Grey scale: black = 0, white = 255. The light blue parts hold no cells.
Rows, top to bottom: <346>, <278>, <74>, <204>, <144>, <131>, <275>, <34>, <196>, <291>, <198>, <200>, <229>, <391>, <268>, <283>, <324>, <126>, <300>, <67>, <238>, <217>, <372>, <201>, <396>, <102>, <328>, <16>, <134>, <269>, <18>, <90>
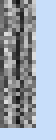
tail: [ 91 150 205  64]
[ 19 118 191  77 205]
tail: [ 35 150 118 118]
[220]

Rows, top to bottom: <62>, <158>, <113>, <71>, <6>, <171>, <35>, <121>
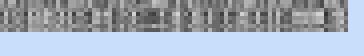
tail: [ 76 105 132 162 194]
[105]
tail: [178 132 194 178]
[132  90 194  76 178  64 162 162  76  64 162 194 132 194 178  76 105 147
 162  90 210  64 118 118  76  64 105 194  90  90 178 210 105 147  64 194
 162 118  64 178 105 105  64 178  76  76 118 210 178 105  76 194  76  76
 178  90 194 132  90  90 178 194 178 178 162 178 210 210  51 105 178 178
 194  90]
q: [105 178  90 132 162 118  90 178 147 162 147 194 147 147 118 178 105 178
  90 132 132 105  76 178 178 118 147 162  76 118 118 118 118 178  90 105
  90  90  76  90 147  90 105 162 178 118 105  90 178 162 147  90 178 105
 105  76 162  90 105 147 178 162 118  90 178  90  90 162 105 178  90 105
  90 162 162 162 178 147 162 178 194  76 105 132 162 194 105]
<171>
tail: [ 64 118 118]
[ 76  64 105 194  90  90 178 210 105 147  64 194 162 118  64 178 105 105
  64 178  76  76 118 210 178 105  76 194  76  76 178  90 194 132  90  90
 178 194 178 178 162 178 210 210  51 105 178 178 194  90]
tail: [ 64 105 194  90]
[ 90 178 210 105 147  64 194 162 118  64 178 105 105  64 178  76  76 118
 210 178 105  76 194  76  76 178  90 194 132  90  90 178 194 178 178 162
 178 210 210  51 105 178 178 194  90]
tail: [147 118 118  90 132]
[132 132 162 132 132]

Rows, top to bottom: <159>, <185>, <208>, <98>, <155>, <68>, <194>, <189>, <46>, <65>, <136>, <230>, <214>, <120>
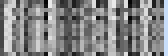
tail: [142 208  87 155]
[142 155]
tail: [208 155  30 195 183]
[126 155  87  71 142  99 183  99  99 155 167 167  71 208 183  58  99 111
  71 167 126 126 208  71 155 111 155]
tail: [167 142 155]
[183 111 155  87  87 155 111 183 126  87 126 155 167 111 167 183  58 111
  99  87 167 111 126 195  87 155 126 155]
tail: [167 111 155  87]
[ 71 155 111 183 111  99 142 155 183 126 183 183  87  99 111  71 167 111
 142 208  99 155 142 155]
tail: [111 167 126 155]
[ 71 167 183  71 111 155  30 142  71 167 208 126 111 142 126]
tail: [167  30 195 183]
[126 142  87  87 126  87 167  99  99 155 142 167 126 195 183  44 111 208
  87 155 111 155 220  87 126 142 126]
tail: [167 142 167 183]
[126 142  87  71 142 111 183 126  99 142 167 183  99 183 195  58  99 111
  58 167  87 142 208  87 155 142 155]

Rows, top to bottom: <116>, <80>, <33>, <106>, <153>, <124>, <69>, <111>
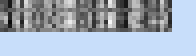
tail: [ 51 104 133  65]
[203 104  51]
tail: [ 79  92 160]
[ 51 133 189 133 203 189  79  65  36 160 189 189 133  65 118 118 104 148
 148  51]
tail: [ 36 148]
[160  79 189 174  79 133  79 148 174  65 148 174 174 203 160 104  79  92
 160  51 133 189 133 203 189  79  65  36 160 189 189 133  65 118 118 104
 148 148  51]
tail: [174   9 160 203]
[ 36 218 148 118 160 104 148  92 148 160 118 203 234 203  79 160  92 160
  51  92 174  51 248 189  65  79  24 174 189 133  65  65 148 189 133 203
 160  36]
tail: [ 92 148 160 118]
[203 234 203  79 160  92 160  51  92 174  51 248 189  65  79  24 174 189
 133  65  65 148 189 133 203 160  36]
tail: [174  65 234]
[174  65  51  24 133 189 174  92  51 104 133  65 203 104  51]
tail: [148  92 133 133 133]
[148 133 104 160 133 148 104 148 133  79 104 118 118  92 118 118  92  79
  79  92 148 118 118 104  92 104  65 160  79 118]

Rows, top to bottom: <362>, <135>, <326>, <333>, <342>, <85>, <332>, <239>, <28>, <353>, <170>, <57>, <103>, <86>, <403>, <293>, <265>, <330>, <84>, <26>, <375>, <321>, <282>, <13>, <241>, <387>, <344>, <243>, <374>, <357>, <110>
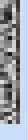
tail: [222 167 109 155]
[125]
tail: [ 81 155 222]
[139  96]
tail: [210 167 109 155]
[39]
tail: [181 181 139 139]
[52]
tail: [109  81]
[194  67]
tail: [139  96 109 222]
[52]

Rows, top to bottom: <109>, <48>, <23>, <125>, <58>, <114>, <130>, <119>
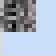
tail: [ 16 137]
[ 82  82 137 162]
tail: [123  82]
[ 98 137 162]
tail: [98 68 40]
[110 150  82 162 110]
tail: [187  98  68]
[ 40 110 150  82 162 110]
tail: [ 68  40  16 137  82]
[ 82 137 162]
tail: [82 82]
[137 162]

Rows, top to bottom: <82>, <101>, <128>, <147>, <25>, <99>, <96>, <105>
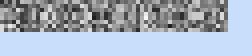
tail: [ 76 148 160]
[ 45 119  89  76 202 160 160 119 148 119 119 103 188 218  89 188  89 119
 103  31  89 148  89 160 103  61 103 175  89  89  89 218 119 160]
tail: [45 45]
[175 175 119 188 132 175 132 175 119  89 148 160 132 175 160  61 132]
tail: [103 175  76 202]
[132 119 188 218  31  61 132  45  89 175 160 160  76 175 160  89 175 246
 148 175  89 148 119 148  89  89  45 103 188 202 202 202  61 132 148 103
 218 103]
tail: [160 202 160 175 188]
[148 202 175 119 148  76 202 188 188 132 103  76 132  61 103 148]
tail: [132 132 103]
[ 89 103]
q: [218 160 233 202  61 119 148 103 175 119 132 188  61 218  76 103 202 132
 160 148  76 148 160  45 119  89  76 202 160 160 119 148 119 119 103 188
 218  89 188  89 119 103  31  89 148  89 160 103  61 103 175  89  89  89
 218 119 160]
<96>

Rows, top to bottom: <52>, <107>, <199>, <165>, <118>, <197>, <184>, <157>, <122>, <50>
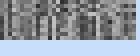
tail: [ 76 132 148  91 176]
[119  91  91 176 161 104  76 104 104  63 192 132 104 104 161 161 132  91
 132 148]
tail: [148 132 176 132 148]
[148 161]
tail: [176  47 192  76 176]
[161 161 132 148  76  91 104 104 161 119  76  63 132 104 132 161 104 132]

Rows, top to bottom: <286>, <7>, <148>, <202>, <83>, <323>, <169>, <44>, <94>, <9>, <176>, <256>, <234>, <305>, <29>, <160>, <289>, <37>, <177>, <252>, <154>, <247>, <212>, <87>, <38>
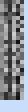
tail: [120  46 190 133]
[89]
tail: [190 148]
[89]
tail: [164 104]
[ 46 164  46 176]
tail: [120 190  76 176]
[148  76]
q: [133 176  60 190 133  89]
<9>
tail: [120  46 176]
[ 60 176]

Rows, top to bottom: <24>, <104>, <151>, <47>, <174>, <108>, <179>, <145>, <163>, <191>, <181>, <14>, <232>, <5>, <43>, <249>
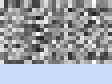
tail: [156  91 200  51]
[ 91 156 172 103  63  91 117  63  75 117]
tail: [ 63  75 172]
[225 156 103 200 156 144 212 144 103 117 172 172 253 144 131 144 186]
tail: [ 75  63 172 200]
[144 103 212 144 103 225 144  91  91 200 172 237  91 131 117 172]
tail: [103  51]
[144 186 117  75  63 172 200 144 103 212 144 103 225 144  91  91 200 172
 237  91 131 117 172]

